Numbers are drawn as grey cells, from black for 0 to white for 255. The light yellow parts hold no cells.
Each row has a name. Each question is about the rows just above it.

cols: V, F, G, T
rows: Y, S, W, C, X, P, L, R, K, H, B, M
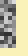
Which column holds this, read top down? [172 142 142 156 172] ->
T
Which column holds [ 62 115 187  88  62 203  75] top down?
V
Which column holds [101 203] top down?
F
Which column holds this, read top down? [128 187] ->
F
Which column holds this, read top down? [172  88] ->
T

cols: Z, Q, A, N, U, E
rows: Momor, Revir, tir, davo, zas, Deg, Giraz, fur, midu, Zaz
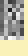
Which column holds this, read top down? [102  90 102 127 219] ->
Z
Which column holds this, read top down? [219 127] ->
U
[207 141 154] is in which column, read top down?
E
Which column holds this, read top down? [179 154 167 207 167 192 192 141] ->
Q

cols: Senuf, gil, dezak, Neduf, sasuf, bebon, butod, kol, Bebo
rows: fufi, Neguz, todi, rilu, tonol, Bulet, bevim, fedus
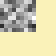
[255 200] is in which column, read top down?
Bebo
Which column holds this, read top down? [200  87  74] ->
kol
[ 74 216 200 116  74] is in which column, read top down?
kol
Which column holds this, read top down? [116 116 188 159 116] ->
gil
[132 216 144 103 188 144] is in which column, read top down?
sasuf
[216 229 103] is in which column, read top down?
Neduf

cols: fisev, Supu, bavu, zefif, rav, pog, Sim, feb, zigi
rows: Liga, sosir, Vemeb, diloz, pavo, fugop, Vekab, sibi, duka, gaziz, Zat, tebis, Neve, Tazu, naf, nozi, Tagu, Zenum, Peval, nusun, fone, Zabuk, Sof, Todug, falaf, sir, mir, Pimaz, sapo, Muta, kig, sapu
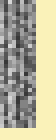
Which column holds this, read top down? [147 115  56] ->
rav
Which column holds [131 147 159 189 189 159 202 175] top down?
fisev
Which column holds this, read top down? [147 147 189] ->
bavu
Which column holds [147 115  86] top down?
Sim

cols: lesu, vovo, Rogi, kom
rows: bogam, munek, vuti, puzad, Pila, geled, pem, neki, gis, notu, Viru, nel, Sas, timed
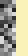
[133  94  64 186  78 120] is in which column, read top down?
vovo
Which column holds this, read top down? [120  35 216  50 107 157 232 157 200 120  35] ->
kom
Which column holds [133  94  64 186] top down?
vovo
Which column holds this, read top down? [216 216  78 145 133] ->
lesu
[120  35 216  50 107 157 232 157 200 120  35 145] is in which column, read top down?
kom

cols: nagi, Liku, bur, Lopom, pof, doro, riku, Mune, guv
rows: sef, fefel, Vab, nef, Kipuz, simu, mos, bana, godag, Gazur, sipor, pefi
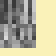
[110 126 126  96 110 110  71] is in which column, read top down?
pof
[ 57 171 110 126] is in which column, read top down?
Lopom
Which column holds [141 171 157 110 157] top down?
doro
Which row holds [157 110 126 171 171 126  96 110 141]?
pefi

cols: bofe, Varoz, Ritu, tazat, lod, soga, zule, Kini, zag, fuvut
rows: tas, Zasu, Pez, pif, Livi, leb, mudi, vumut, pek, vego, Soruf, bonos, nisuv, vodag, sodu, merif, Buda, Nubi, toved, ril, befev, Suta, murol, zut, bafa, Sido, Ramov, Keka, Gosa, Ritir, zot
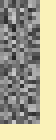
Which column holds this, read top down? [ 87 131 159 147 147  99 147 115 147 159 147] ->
bofe
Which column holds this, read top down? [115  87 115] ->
fuvut
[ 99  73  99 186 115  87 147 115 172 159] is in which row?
Nubi

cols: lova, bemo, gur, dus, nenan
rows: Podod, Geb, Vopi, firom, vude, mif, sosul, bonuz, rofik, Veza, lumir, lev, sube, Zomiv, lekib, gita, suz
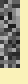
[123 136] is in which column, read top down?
dus
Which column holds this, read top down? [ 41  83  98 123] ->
dus

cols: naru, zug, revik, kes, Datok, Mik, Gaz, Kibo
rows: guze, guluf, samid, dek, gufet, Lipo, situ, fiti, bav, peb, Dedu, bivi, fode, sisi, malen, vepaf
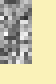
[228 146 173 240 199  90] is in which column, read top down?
Gaz
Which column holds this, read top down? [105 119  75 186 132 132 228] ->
kes
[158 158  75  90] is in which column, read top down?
naru
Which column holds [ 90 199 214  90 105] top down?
Gaz
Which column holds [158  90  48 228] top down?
Gaz
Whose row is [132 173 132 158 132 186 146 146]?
guluf
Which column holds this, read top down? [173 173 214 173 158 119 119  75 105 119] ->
revik

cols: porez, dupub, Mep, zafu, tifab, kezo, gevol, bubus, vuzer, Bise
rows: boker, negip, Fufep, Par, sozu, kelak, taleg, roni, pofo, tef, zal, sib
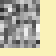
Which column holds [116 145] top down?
zafu
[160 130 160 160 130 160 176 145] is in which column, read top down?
kezo
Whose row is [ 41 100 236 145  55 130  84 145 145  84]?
Fufep
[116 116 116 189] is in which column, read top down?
Mep

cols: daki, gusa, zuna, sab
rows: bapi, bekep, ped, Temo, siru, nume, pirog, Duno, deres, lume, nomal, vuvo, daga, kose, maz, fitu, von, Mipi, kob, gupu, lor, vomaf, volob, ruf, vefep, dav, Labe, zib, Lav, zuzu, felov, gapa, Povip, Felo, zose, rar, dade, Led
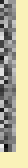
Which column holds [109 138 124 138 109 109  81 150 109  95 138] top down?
zuna
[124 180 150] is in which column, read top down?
sab
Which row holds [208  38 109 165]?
lor
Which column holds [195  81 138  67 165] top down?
daki

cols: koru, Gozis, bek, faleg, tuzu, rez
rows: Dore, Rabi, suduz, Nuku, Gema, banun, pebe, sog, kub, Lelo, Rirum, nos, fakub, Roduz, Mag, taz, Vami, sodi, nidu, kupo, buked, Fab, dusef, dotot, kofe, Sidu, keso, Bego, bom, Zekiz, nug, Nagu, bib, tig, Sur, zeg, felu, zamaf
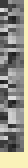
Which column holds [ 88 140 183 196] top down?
faleg
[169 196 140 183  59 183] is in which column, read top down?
bek
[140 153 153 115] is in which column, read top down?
rez
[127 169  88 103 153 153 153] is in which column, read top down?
tuzu
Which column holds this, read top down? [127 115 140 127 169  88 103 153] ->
tuzu
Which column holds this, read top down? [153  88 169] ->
koru
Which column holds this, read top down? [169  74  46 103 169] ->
Gozis

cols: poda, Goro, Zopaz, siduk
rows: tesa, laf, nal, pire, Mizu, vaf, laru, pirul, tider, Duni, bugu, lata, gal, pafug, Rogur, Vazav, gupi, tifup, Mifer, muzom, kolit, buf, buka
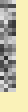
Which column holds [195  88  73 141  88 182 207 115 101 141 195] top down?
Zopaz
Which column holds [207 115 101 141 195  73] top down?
Zopaz
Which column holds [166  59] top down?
siduk
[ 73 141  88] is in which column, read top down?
Zopaz

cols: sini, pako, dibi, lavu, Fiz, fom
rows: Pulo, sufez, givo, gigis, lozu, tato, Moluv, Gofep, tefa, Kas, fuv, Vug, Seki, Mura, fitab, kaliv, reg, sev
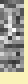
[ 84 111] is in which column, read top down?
pako
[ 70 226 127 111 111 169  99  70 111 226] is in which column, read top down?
sini
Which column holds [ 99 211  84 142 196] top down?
pako

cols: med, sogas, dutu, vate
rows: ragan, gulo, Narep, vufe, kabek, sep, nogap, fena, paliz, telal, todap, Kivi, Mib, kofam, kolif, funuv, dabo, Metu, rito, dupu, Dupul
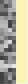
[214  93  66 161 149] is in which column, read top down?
dutu
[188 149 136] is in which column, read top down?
med
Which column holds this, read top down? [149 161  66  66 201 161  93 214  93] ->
dutu
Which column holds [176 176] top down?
med
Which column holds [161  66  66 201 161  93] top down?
dutu

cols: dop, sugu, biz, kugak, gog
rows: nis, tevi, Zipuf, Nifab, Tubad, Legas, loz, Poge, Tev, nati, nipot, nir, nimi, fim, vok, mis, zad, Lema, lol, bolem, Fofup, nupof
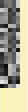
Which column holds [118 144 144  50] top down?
dop
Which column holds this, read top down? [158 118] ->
gog
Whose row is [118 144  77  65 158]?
Nifab
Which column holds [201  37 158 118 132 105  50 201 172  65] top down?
gog

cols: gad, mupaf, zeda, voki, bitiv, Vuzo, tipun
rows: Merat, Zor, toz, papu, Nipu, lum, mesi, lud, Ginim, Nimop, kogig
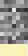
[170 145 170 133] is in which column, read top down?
mupaf
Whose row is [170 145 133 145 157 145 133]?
Zor
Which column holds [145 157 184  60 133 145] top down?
voki
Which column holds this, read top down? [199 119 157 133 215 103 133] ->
gad
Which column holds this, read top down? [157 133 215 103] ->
gad
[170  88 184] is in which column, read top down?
gad
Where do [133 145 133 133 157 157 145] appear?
lud

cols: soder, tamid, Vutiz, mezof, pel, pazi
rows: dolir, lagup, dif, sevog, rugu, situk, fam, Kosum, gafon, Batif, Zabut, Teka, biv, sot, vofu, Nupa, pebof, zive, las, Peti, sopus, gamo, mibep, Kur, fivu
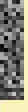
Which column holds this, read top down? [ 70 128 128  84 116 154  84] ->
soder
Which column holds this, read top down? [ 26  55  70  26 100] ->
mezof
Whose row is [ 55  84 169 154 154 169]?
lagup

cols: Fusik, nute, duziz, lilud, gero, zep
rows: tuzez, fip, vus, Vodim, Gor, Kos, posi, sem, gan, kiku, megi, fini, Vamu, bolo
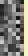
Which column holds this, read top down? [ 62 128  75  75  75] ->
nute
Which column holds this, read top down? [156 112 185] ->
duziz
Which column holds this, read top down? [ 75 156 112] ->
duziz
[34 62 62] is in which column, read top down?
Fusik
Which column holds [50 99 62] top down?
zep
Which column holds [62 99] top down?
Fusik
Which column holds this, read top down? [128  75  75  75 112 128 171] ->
nute

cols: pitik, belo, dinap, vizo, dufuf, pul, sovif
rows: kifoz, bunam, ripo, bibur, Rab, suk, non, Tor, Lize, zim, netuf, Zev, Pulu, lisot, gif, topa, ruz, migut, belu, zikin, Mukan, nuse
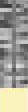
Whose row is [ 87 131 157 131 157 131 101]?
Pulu
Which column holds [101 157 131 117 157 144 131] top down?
pitik
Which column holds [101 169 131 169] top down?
pul

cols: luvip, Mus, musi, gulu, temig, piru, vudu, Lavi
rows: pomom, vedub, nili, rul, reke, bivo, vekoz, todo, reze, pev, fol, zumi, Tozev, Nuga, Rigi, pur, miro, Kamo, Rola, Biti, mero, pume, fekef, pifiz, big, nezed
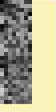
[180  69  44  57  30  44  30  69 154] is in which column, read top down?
Mus
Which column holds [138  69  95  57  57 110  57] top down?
piru
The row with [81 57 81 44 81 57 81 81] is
pur

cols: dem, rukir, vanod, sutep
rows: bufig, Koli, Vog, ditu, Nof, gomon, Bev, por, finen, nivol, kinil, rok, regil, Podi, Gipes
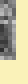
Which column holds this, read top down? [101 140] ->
rukir
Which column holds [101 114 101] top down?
vanod
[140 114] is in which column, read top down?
sutep
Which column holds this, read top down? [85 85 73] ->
rukir
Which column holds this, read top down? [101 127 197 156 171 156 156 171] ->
sutep

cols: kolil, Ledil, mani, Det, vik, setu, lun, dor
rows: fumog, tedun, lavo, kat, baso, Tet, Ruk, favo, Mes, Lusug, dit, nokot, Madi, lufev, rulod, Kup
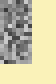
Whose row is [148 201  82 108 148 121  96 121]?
dit
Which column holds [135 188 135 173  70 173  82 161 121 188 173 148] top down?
dor
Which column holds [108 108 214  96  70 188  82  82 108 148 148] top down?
mani
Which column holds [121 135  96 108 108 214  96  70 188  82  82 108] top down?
mani
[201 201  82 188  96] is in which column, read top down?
lun
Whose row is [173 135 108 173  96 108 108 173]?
Tet
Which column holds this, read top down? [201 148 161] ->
Ledil

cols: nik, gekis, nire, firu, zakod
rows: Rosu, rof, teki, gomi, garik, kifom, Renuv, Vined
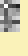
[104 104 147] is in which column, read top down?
gekis
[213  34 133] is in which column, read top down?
zakod
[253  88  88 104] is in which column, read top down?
gekis
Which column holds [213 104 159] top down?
nik
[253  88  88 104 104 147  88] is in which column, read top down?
gekis
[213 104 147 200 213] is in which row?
Rosu
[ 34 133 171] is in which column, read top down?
zakod

